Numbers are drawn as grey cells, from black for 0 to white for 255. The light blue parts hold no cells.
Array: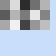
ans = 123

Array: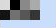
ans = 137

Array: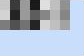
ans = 154

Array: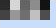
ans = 100

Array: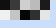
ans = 207

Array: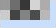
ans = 55

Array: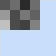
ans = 119
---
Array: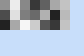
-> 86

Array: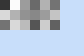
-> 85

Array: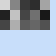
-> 92

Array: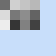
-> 53

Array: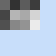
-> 135

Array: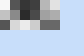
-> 205
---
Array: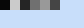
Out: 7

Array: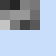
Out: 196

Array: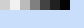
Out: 208

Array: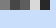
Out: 124

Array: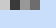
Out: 202

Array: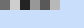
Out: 110

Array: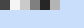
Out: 69

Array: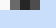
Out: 249

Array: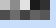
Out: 77

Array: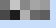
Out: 72
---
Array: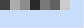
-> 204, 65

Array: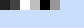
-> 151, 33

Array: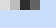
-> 99, 220

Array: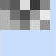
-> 135, 179

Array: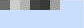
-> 158, 109

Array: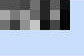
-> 17, 112

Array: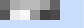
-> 98, 86
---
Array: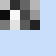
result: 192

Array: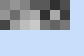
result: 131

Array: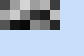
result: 72

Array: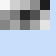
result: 246

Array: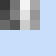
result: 54

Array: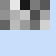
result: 135

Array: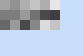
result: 163

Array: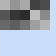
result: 180

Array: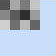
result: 82
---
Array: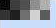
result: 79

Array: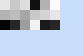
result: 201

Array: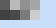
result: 186

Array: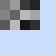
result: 99

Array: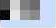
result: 210

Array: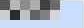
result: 173

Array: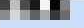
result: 243

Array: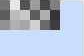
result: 93
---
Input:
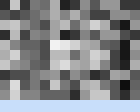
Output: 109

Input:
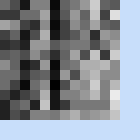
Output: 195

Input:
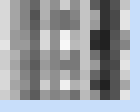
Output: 228

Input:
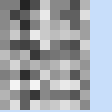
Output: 137

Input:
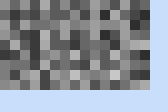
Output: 169

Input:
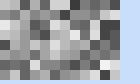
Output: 198

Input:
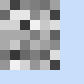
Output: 65

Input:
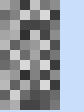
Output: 119
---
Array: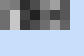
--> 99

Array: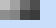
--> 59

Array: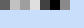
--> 138

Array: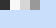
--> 153

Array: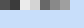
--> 159

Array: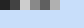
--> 176

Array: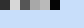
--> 5
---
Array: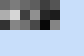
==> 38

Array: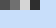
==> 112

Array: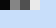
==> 133

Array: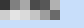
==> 87

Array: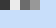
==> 152

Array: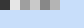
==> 159

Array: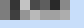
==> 63

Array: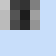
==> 51

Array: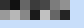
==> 36
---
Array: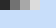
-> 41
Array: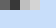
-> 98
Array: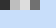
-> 48
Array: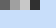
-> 98
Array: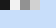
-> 24
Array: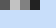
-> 87
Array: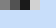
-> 127
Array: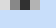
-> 219
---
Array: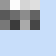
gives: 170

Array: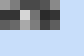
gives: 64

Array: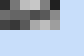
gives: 189

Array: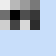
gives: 216

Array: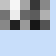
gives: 22

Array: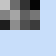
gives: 79
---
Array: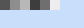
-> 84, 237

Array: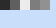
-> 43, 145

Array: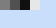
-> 125, 231

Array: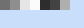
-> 112, 175

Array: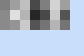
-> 127, 116

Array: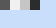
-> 87, 44
